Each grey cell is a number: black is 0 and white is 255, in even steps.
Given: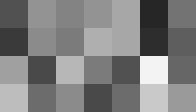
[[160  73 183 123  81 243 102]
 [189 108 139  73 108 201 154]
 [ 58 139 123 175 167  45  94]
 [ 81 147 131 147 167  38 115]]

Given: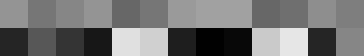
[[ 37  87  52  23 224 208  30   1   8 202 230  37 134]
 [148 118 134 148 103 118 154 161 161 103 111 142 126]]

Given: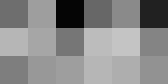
[[126 152 158 182 174 146]
 [110 158   5 103 138  33]
 [182 166 118 188 196 132]]

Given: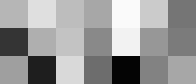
[[159  30 217 109   4 130 167]
 [ 52 175 195 137 242 151 123]
 [182 223 189 167 250 203 117]]

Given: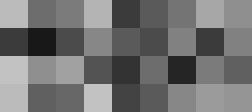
[[ 59  24  75 135  90  75 129  59 129]
 [187  96 103 194  67  90 135 155 149]
 [187 109 123 180  59  90 116 167 143]
 [194 143 161  83  51 109  37 123  96]]

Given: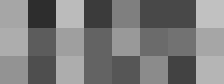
[[166  45 187  59 127  72  72 193]
 [147  78 173  99  86 139  66 181]
 [173  92 159  99 153 107 114 166]]
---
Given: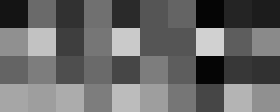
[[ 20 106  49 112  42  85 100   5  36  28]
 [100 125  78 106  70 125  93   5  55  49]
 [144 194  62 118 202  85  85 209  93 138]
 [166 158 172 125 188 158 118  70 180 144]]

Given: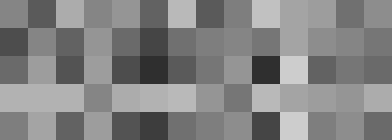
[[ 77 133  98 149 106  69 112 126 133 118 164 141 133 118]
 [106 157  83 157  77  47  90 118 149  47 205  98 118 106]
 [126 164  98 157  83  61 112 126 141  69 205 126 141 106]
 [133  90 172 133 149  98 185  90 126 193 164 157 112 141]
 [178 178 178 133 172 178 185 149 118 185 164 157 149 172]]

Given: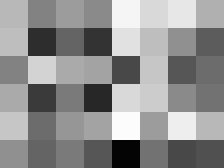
[[130 211 170 163  72 198  86 108]
 [144 100 122  86   4 114  72  80]
 [170  58 122  39 217 204 138 114]
 [184 130 156 138 245 217 231 176]
 [190  45 100  51 225 190 144  92]
 [198 108 150 163 252 156 238 184]]

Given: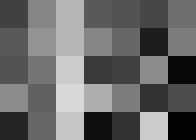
[[ 37 103 197  15  50 203   2]
 [ 65 133 182  89  83  71 111]
 [ 83 117 203  58  65 140   8]
 [ 89 147 182 133 103  29 125]
 [140  97 216 174 125  50  77]]

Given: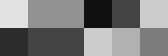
[[ 44  68  68 204 177 124]
 [226 146 146  17  68 204]]

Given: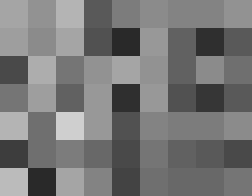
[[ 61 111 124 104  73 117  97  89  73]
 [ 73 173 117 146 165 146  97 139 111]
 [117 158  97 152  47 152  81  54  89]
 [158 139 165  81  41 152  97  47  89]
 [165 146 180  89 124 139 131 131 146]
 [180 111 207 152  81 131 124 124 139]
 [187  41 165 131  67 111 104 104 117]]

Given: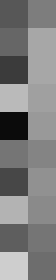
[[ 11 153]
 [ 59 167]
 [ 71 145]
 [ 87 125]
 [ 94 117]
 [102 167]
 [117 132]
 [179 138]
 [186 160]
 [206 109]]
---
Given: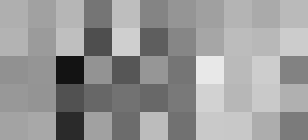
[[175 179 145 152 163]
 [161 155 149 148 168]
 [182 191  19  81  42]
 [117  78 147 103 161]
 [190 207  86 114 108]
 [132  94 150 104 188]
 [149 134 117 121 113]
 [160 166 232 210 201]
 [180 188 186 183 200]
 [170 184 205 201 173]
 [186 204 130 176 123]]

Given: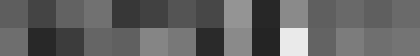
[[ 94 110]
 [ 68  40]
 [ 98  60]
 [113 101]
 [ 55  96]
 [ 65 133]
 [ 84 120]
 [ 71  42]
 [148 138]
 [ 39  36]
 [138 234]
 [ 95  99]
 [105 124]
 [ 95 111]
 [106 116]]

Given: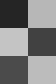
[[ 37 196  75]
 [183  65 188]]

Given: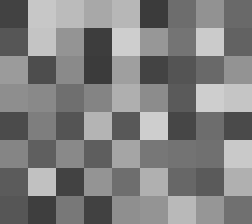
[[ 66  86 155 142  75 133  91  86]
 [199 196  77 137 126  95 193  62]
 [187 148 138 111  84 137  66 120]
 [168  61  59 132 180  94 148  65]
 [183 206 159 175  88 165 110 143]
 [ 59 151  67 140 206 119 176 148]
 [109 116  84  90  70 115 103 185]
 [146 203 105 206 109 112  90 150]
 [105  98 147 197  74 201 176 112]]

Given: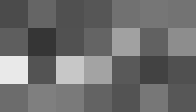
[[ 75  94 233 108]
 [101  53  83 127]
 [ 80  81 199 122]
 [ 86 100 163  99]
 [113 161  89  83]
 [118  97  66 119]
 [115 141  80  87]]

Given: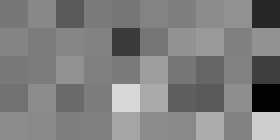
[[119 132 121 114 139]
 [136 124 125 140 137]
 [ 91 134 145 106 127]
 [123 130 128 125 128]
 [118  59 123 215 165]
 [131 118 158 170 140]
 [127 146 119  95 137]
 [139 153 102  90 172]
 [145 128 130 142 129]
 [ 39 146  62   2 205]]

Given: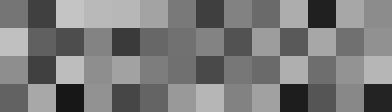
[[117 192 142  98]
 [ 64  96  64 168]
 [196  77 189  23]
 [185 131 142 146]
 [183  58 162  70]
 [163 103 125 100]
 [121 113 112 153]
 [ 63 131  73 182]
 [130  82 119 130]
 [106 157 106 161]
 [173  89 175  29]
 [ 32 167 110  85]
 [167 112 147 136]
 [140 145 182  35]]
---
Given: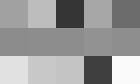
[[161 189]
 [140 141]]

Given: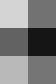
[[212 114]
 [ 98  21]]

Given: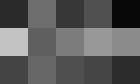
[[ 42 110]
 [195  95]]

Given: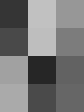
[[ 53 193]
 [ 73 190]]

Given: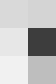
[[217 212]
 [231  61]]

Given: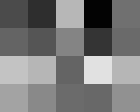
[[ 75  46]
 [100  85]]

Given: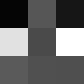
[[  5  86]
 [225  74]]

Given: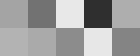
[[164 114]
 [179 170]]

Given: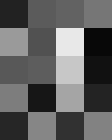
[[ 34  91]
 [154  81]]
